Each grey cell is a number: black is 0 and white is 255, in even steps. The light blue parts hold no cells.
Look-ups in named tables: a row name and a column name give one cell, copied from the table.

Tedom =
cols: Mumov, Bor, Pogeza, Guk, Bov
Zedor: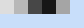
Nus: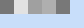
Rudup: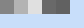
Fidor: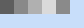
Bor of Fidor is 137
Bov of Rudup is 97
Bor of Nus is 226
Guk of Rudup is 105
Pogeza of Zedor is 71
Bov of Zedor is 165
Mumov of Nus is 118
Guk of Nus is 175
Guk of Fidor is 218
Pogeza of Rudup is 224
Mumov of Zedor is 221
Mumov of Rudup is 132
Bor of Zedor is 184
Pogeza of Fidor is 176
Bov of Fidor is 138
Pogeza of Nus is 160

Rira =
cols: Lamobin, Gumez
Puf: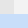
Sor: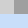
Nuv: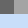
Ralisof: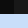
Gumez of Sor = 159
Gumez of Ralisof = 24
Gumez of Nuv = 164
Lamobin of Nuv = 102
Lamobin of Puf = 230
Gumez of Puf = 243

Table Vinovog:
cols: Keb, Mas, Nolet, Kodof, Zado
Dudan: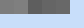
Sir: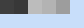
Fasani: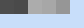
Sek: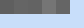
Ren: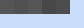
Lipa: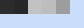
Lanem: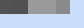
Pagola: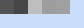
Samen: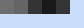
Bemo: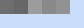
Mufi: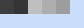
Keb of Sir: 62
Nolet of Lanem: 154
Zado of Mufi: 157
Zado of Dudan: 104
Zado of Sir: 157
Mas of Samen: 101
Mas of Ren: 80
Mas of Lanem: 81
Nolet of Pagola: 190
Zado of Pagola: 160
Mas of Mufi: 53
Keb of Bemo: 110
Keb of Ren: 85
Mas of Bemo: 103
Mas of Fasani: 74
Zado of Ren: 77
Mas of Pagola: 70
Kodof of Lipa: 189
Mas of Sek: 101

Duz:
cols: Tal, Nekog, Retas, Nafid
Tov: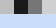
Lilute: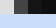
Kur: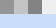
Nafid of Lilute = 14
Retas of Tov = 118
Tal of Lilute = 222
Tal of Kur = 149
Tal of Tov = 191
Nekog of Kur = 195
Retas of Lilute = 20
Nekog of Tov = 26
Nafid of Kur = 239
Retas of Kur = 131
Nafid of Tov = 208
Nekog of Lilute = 68
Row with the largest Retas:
Kur

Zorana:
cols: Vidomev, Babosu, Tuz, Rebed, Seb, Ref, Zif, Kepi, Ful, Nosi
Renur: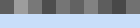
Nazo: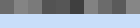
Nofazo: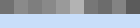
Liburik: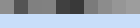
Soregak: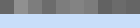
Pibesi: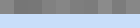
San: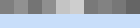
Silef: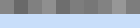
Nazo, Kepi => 107
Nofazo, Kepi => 108
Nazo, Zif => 130
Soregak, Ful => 107
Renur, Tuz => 120
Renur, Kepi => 93
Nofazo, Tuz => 126
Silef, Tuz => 128
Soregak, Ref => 131
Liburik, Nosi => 157
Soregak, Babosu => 144
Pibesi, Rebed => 129
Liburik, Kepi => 140
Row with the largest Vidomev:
Liburik

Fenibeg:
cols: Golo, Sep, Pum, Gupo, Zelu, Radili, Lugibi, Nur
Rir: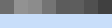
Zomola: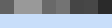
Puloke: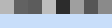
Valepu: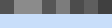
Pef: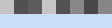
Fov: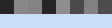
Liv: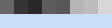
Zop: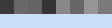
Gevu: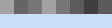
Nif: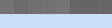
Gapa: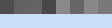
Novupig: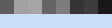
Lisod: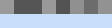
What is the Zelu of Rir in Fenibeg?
92
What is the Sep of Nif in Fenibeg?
108
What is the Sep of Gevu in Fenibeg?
101
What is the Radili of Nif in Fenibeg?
102
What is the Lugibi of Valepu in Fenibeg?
94
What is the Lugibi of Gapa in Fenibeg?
136
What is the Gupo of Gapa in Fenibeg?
72
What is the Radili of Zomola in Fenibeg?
69
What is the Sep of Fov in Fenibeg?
136
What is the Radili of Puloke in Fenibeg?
159
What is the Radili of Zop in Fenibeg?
103
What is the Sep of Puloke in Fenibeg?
98
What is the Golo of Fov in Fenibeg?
38
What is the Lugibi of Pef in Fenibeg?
72
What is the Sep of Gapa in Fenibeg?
98

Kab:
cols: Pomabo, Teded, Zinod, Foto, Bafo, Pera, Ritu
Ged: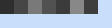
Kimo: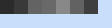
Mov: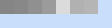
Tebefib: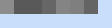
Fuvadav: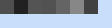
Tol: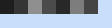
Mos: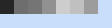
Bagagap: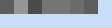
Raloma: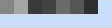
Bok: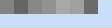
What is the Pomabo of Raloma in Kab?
133
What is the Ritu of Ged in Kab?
61
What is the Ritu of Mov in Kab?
181
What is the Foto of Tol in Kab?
75
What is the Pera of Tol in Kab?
125
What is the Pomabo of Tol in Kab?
30
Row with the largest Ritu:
Mov

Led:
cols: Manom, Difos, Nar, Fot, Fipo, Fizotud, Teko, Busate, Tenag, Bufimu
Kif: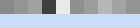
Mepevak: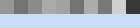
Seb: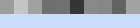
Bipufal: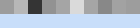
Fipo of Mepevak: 163
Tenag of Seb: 98
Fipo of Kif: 234
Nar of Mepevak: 140
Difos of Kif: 148
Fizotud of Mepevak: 115
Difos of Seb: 197
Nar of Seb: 160
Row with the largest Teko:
Mepevak

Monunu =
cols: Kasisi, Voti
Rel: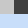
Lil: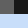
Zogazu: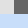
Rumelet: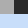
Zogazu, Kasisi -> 225
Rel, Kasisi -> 200
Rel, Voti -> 64
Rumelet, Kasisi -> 173
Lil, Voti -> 24
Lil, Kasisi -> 96
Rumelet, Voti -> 42
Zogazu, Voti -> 102

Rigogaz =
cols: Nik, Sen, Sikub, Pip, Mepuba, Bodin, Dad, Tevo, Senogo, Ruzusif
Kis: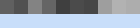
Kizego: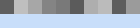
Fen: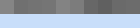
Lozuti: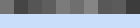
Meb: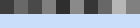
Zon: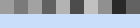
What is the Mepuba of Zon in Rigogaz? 179
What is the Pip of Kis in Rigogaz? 101
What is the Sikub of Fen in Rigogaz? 115
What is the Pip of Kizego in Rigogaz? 132
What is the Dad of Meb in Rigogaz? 54
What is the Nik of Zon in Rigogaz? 157
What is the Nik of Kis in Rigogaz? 96
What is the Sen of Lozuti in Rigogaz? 69
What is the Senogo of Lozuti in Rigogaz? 91
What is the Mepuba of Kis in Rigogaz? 63
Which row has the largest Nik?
Zon

